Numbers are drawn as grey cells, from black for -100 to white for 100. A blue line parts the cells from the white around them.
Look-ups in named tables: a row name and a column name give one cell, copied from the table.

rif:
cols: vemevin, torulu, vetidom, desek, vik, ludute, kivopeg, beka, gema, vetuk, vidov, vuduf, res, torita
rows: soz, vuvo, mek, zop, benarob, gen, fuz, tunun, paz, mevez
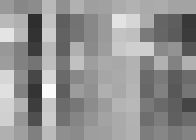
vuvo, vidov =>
35
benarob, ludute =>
51
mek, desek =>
61
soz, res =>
28
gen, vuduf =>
-4
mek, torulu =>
44
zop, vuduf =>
8
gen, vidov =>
-17

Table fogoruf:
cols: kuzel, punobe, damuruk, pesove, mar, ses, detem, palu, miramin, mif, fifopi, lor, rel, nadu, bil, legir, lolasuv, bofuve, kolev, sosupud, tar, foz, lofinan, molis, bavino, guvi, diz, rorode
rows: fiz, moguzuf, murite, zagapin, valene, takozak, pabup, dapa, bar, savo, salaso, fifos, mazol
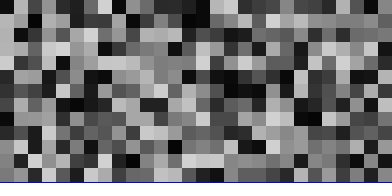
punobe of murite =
-90
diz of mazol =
-75
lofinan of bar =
-96
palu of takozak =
-91
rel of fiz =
-66
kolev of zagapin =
-79
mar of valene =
-89
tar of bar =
48
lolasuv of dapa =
-28
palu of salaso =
-21
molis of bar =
54
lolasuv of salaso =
50
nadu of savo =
-28
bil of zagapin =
50
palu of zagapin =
-89

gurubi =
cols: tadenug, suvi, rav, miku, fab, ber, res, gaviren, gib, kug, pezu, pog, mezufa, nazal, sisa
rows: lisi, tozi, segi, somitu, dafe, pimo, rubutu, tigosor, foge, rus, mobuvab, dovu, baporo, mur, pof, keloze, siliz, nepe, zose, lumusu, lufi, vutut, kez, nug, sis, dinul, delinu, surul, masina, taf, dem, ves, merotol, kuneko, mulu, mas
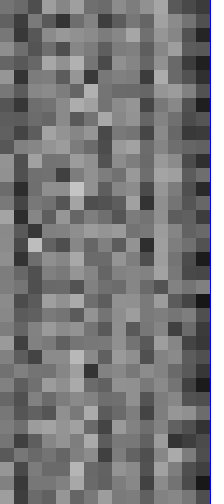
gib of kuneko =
15
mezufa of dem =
-24
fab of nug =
9
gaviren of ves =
-28
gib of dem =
21
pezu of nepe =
-64

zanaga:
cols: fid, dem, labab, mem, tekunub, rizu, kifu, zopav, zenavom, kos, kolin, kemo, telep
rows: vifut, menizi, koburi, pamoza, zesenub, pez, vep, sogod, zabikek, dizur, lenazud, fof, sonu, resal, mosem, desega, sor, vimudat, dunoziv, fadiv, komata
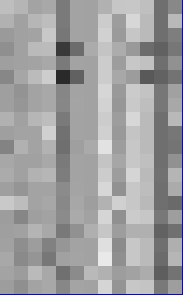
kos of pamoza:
20
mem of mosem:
31
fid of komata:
23
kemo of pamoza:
-24
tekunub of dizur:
-11
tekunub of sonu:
-2
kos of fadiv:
27
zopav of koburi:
64
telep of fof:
14
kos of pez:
22
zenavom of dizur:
20
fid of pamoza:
12
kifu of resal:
27
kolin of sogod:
49
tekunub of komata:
6
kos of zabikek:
69
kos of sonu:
67
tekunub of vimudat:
18
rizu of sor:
14
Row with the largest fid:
mosem

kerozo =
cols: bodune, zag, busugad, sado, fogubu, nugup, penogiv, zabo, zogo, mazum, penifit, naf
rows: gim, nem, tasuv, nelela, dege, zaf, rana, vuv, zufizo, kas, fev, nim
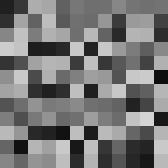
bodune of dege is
-59
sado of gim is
31
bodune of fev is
-21
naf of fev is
58
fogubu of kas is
-86
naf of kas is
42
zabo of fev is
-58
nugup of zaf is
0
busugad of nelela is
-77
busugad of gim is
36
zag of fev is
-87
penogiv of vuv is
-12
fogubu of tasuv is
30
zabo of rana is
33

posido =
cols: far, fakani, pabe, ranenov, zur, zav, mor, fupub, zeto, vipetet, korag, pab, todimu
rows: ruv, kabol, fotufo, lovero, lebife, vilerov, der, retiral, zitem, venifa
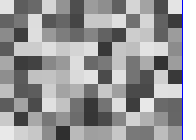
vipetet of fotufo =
61
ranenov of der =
61
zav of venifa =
46
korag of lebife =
35
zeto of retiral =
74
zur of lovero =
58
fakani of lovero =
60
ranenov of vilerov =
52

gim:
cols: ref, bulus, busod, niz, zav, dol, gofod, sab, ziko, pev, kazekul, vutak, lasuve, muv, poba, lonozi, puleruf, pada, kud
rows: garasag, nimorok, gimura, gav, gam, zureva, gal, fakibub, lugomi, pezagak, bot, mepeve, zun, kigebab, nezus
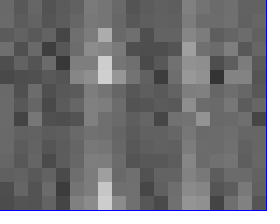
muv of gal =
-1
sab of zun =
25
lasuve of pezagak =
-20
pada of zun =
-17
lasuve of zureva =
-14
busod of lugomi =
-7
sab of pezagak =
-13
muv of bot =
-3
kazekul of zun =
-36
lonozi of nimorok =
-15
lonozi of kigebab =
-33
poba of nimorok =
-15
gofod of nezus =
9

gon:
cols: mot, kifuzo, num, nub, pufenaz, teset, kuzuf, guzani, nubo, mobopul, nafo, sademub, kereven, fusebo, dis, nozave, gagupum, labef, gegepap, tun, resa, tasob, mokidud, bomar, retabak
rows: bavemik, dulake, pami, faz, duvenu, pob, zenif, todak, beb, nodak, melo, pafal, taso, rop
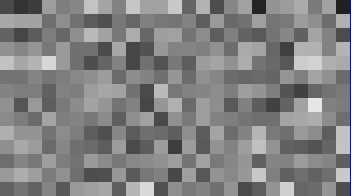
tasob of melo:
-27
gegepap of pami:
-30
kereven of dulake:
-8
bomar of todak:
1
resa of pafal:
2
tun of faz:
-19
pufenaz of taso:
13
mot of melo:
12
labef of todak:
0
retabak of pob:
-16
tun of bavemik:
15
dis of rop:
3
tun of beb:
-12
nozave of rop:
-12
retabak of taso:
58
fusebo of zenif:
2
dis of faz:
0
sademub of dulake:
-7
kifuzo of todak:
-33
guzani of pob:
22
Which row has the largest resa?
rop

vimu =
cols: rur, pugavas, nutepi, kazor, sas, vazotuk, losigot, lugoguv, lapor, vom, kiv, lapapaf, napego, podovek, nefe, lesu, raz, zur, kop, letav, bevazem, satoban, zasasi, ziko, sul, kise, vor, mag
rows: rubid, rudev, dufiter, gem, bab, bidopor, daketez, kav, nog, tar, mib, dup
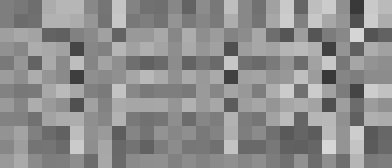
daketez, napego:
-1
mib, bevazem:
-24
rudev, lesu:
-4
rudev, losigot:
18
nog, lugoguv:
5
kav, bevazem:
30
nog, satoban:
-21
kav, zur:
24
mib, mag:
-18
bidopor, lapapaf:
33
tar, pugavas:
28
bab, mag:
11
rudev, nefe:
5
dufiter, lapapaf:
32

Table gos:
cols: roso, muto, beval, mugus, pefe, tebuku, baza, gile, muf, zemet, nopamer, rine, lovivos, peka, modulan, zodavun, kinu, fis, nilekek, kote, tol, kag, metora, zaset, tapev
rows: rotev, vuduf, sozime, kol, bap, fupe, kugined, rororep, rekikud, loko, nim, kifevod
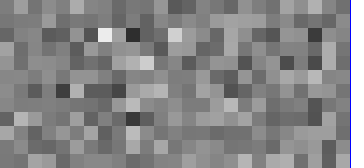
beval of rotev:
-9
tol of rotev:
28
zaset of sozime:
11
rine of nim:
31
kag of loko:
21
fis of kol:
-7
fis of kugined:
-21
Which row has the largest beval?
kifevod

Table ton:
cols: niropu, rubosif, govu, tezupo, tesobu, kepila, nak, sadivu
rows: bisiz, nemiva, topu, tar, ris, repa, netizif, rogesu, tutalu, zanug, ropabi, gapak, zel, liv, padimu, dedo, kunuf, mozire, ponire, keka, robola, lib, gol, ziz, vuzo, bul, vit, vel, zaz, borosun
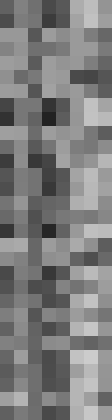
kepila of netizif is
21
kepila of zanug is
20
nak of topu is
-2
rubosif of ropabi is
9
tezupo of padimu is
-21
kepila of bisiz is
36
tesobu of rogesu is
-33
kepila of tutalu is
18
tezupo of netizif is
27

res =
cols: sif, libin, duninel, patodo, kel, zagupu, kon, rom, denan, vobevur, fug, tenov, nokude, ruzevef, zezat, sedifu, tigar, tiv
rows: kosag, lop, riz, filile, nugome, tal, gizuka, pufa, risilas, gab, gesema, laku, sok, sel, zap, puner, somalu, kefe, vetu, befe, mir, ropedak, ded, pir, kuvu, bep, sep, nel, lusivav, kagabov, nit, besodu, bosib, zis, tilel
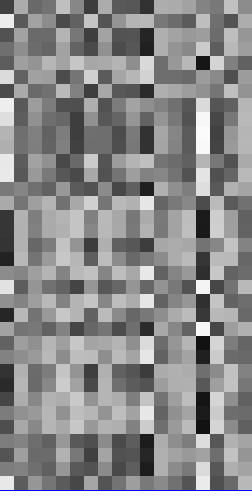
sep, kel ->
54
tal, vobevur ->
43
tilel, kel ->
-29
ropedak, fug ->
80
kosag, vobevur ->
-32
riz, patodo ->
-16
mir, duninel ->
17
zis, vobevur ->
-26
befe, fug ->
82
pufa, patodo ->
-3

